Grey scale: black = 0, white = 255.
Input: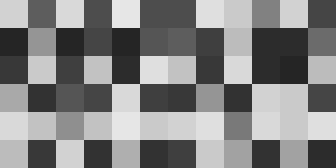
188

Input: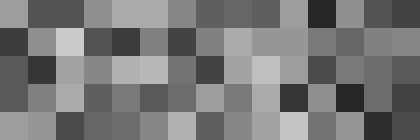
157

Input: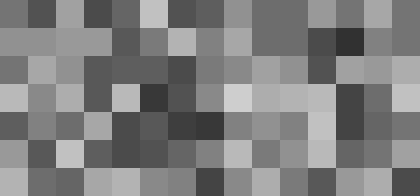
179

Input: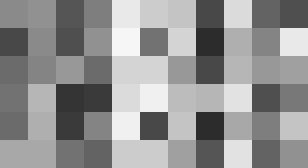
168

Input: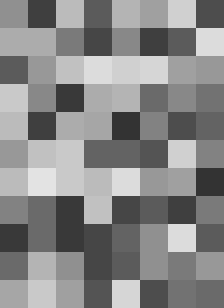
166

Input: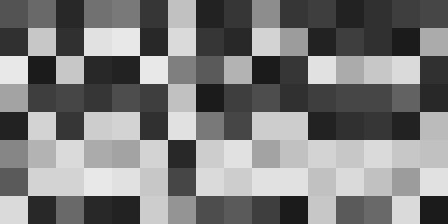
218

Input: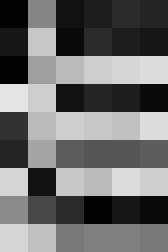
213
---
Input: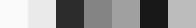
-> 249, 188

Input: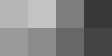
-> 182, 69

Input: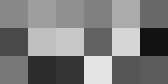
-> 136, 92

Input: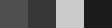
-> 79, 28

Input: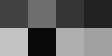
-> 65, 160

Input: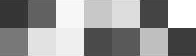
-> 54, 60

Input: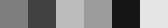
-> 126, 229
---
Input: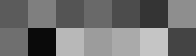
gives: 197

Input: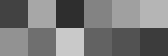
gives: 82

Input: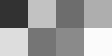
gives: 138

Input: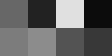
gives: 83

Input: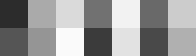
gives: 73

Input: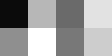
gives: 120
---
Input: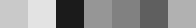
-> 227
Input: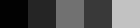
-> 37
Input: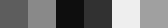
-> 137
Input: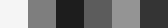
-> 126
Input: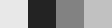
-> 35
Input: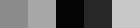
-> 167
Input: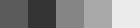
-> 52
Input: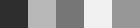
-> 183
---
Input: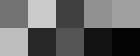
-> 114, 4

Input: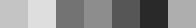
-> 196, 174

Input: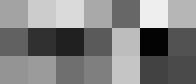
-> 163, 74

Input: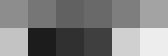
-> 141, 237

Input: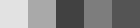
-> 226, 84

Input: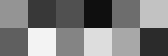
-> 148, 43

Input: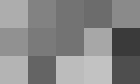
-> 173, 78

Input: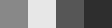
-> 136, 46
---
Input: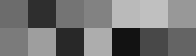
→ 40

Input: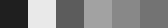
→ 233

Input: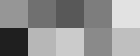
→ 31

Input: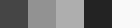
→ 69

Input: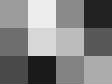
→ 88

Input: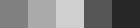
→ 128

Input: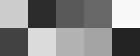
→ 66

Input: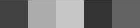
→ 66

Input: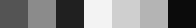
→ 32
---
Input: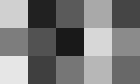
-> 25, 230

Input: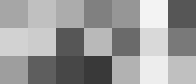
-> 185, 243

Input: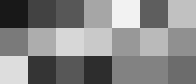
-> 201, 242

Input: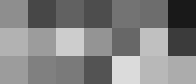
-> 148, 219

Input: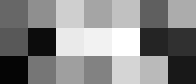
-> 242, 255

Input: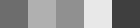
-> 144, 232

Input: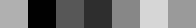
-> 46, 214

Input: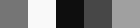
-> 14, 249

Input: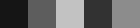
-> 194, 194

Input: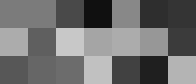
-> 165, 200
